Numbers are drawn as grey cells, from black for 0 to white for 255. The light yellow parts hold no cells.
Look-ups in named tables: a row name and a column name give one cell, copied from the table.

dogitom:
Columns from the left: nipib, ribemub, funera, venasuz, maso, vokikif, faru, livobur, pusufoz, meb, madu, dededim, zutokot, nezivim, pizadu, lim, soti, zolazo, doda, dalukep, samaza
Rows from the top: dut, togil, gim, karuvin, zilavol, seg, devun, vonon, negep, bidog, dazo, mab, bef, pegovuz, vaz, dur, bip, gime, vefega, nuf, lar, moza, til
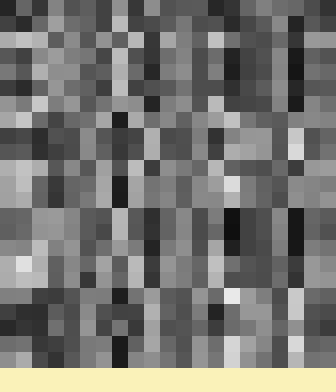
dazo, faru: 160
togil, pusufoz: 67
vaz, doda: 23
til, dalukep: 114
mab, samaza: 126
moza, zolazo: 77
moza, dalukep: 96
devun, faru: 115
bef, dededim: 95
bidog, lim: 162
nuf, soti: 151
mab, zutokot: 136
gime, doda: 51
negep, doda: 199
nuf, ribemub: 47
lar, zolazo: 102
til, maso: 88
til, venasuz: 51
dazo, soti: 78

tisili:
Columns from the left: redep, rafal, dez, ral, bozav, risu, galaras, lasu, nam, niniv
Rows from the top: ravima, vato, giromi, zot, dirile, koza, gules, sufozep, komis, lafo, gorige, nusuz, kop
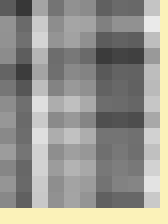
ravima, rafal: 55
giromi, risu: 144
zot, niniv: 153
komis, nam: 112
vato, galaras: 128
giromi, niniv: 190
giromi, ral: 148
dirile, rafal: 60
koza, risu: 144
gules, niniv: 198
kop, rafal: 96

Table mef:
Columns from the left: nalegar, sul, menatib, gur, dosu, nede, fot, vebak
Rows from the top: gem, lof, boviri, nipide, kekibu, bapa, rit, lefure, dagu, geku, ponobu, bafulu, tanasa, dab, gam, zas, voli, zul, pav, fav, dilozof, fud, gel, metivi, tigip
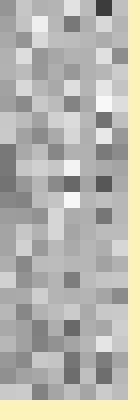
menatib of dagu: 139
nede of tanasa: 182
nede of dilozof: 173
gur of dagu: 170
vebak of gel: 165
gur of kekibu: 174
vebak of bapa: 194

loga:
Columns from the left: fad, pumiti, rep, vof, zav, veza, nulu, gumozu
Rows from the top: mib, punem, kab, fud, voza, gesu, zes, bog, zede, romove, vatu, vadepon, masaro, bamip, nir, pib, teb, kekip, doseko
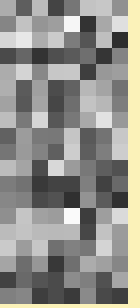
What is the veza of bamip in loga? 61
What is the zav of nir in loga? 186
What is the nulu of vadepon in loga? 65
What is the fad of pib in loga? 202
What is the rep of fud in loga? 51
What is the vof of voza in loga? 199
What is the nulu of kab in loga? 191
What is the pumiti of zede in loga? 156
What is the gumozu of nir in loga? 155

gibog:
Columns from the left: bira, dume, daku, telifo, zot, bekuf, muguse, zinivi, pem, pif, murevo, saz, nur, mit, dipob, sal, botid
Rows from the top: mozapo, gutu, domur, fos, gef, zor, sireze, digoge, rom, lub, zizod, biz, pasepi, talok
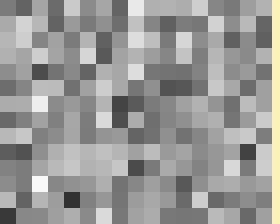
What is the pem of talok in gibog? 162
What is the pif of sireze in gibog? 123
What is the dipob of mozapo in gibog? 121
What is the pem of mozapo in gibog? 233
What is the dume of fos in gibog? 165
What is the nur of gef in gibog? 131
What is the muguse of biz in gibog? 175
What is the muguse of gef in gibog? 177
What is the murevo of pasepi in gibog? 153
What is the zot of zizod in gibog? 198
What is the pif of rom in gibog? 113
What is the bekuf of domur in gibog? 180
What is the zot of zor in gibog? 113
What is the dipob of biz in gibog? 173
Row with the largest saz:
domur

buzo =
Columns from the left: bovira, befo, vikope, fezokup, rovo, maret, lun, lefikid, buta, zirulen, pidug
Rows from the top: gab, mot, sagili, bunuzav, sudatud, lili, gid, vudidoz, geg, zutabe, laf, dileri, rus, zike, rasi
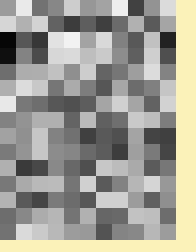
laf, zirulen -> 91
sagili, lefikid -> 129
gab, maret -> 151
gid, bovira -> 232
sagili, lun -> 217
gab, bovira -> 155
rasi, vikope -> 202
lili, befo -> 220
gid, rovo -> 80
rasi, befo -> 218
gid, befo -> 120
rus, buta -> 156
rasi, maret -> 153
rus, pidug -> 143
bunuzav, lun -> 202
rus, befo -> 89
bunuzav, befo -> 131
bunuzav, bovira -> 15
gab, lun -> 163

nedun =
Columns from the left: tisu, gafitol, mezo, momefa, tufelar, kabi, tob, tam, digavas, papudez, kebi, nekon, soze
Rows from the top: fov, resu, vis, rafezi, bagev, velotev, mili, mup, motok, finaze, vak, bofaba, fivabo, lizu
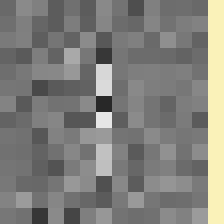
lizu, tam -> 115
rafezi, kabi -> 119
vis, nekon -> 120
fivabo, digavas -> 153
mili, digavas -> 133
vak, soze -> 99
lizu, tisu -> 119
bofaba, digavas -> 92
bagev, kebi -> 124
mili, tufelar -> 115
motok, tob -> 154
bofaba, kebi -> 149
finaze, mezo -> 99
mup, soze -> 91
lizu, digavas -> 110
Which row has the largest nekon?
bofaba

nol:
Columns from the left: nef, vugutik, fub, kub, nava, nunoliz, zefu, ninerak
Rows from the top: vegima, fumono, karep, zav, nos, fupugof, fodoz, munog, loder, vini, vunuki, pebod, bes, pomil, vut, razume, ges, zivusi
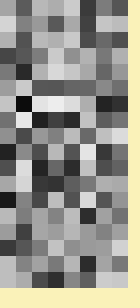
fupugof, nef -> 157
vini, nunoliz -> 228
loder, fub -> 152
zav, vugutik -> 87
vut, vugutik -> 64
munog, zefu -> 93
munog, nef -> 113
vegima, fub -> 184
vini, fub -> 77
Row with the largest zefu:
zivusi

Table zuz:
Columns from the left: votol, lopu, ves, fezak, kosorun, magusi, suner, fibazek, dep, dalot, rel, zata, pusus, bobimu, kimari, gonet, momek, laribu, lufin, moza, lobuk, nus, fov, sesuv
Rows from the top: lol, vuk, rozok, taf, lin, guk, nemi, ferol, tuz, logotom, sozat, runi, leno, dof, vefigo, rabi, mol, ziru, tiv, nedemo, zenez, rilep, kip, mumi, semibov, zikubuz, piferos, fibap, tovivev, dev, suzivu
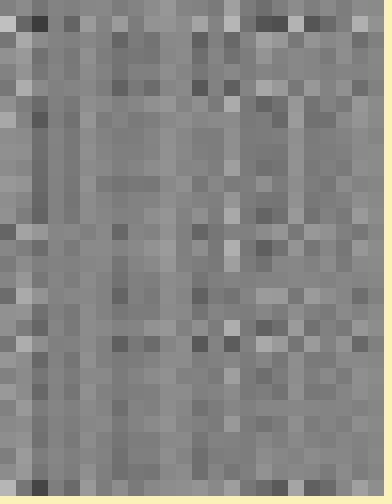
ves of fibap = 113
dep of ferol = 122
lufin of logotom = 145
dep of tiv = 128
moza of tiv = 155
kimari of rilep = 92
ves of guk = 138
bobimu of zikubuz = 124
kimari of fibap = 129
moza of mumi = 126
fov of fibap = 130
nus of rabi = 119
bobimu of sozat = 126
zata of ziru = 137
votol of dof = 145
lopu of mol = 140

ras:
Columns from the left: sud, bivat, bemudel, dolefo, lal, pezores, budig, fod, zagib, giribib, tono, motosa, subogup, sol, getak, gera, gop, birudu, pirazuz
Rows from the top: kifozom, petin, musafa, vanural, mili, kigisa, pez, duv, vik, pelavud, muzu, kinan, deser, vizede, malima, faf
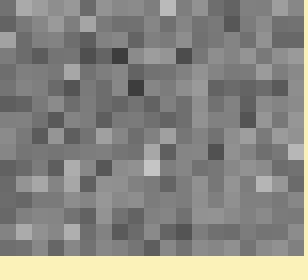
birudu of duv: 120
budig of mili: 126
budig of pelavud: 127
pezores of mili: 114
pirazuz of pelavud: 183
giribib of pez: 98
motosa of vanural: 76
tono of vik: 160
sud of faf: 111
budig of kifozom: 147
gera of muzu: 146
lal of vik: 94
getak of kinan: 148
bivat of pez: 99
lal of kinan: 167
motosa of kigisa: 142
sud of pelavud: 134
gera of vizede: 129
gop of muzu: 139

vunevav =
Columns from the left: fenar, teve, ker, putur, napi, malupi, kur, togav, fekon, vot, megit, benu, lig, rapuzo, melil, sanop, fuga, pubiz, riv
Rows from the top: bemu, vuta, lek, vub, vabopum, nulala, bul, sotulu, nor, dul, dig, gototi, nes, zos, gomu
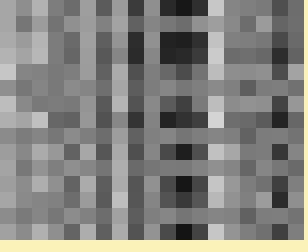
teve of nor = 124
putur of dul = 152
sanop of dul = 122
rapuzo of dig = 144
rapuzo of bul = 189
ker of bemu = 178
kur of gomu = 95
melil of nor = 127
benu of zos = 117
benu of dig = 121
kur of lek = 95
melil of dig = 133
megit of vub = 37
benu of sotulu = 50
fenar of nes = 166
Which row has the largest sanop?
bul

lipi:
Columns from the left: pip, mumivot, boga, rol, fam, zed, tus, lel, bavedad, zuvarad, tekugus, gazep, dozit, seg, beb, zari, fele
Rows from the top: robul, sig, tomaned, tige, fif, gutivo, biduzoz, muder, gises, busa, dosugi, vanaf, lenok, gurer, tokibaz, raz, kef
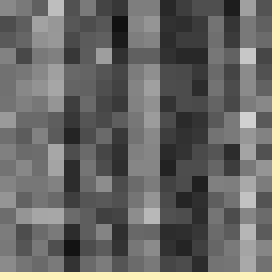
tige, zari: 199
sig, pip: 78
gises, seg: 114
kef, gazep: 76
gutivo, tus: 80
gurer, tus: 64
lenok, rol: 105
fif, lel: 69

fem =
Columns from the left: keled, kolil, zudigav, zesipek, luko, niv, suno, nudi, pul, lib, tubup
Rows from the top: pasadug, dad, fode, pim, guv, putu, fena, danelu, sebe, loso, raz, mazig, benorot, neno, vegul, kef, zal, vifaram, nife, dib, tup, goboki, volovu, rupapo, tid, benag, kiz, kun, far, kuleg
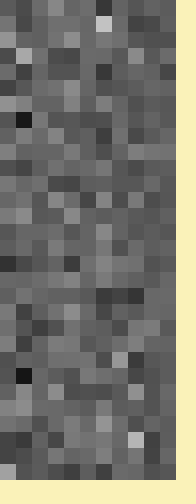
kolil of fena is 128
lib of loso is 116
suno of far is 126
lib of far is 67
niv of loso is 95
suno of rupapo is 110
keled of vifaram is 103
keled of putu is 67
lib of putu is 102
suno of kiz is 148
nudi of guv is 93
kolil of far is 76
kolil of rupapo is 21
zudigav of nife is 102
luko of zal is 60
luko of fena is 129
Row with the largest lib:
tup

